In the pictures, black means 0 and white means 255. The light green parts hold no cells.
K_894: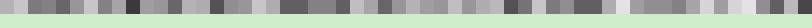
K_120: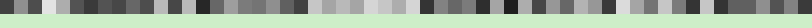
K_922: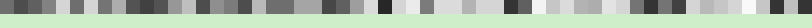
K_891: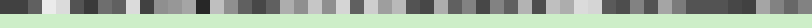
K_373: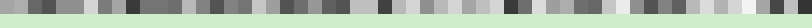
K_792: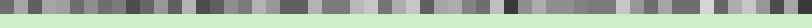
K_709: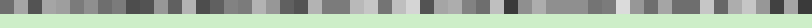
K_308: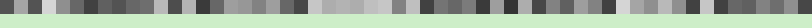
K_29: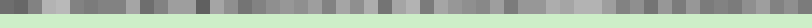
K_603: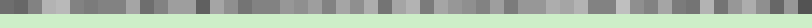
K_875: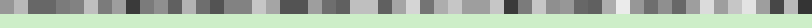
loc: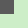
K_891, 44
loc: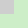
K_891, 27
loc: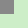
K_29, 35

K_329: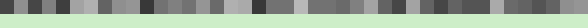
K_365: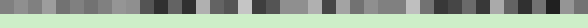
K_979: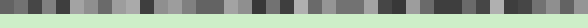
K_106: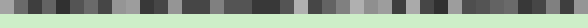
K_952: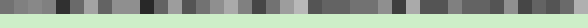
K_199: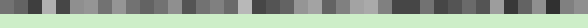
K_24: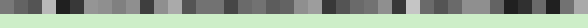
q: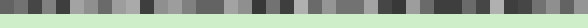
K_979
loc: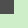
K_106, 34
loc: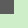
K_24, 20
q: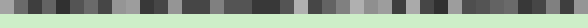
K_106
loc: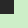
K_952, 11
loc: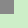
K_952, 3
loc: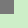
K_24, 1

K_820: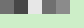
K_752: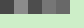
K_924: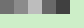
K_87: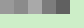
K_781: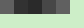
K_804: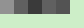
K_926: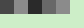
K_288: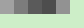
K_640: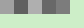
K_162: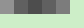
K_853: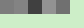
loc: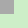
K_87, 3
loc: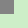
K_853, 2
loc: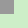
K_87, 1
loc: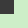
K_804, 3
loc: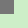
K_752, 4
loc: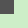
K_804, 5
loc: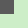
K_288, 3

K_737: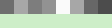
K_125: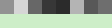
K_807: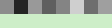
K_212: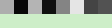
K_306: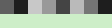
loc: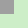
K_807, 8
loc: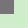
K_306, 7

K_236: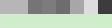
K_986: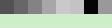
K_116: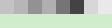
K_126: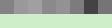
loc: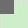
K_236, 5
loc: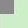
K_126, 4
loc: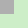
K_116, 4
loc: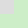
K_236, 7
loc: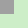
K_126, 3
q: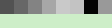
K_986

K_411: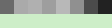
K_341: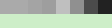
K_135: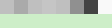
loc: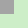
K_341, 3
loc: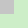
K_135, 4
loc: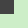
K_135, 7
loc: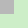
K_411, 5
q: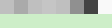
K_135
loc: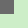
K_411, 1

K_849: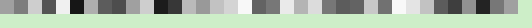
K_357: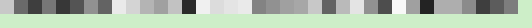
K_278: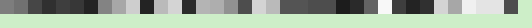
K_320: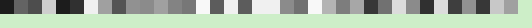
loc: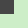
K_278, 3
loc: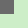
K_357, 2
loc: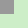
K_849, 15

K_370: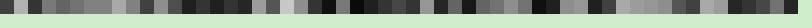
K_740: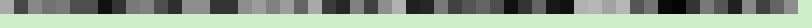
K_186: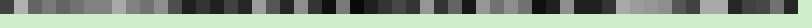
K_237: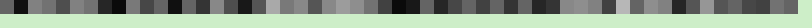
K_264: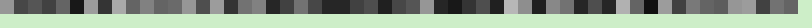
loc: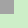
K_740, 44
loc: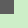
K_264, 52
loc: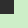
K_740, 13
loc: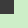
K_740, 24
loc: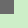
K_264, 13

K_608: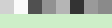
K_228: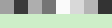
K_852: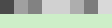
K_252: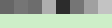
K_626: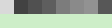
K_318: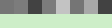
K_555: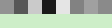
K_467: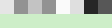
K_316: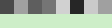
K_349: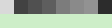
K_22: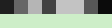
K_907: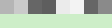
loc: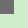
K_252, 3
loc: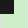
K_555, 4
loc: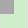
K_318, 7
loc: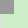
K_608, 7

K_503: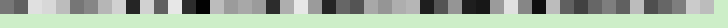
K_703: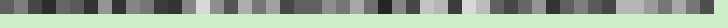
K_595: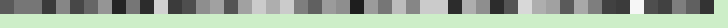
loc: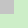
K_703, 31
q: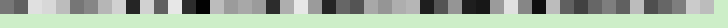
K_503
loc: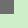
K_703, 27

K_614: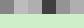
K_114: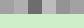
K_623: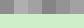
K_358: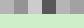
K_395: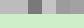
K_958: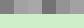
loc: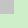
K_395, 4
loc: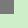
K_395, 3
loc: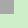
K_958, 3
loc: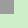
K_395, 5
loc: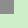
K_623, 1

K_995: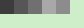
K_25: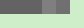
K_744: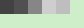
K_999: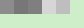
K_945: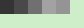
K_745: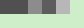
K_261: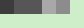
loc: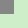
K_744, 3
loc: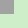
K_945, 4
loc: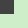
K_744, 1
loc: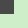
K_945, 2
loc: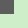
K_745, 4
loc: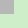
K_745, 5
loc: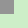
K_945, 5

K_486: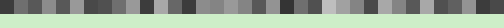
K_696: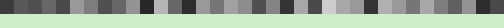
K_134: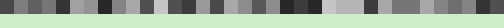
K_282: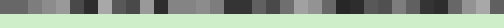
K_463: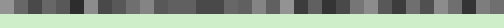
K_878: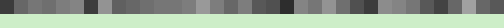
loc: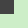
K_878, 32
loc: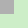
K_696, 28

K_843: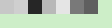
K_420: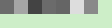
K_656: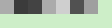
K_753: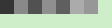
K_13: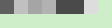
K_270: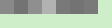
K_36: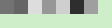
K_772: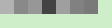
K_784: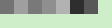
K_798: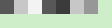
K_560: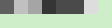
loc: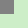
K_772, 6
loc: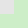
K_843, 5

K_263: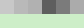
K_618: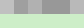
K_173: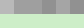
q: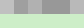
K_618
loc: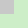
K_263, 1
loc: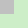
K_618, 1
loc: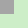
K_173, 5

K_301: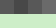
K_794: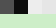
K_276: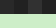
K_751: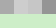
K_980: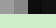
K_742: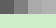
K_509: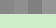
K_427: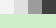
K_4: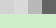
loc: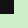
K_980, 4
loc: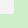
K_427, 1
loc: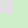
K_427, 2
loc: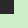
K_276, 1
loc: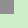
K_509, 2

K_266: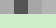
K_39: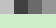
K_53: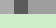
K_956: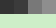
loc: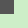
K_266, 2
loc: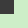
K_956, 2

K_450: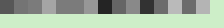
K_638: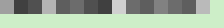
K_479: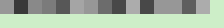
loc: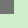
K_450, 2
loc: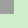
K_638, 1
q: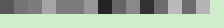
K_450
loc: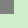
K_638, 12
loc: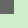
K_450, 9

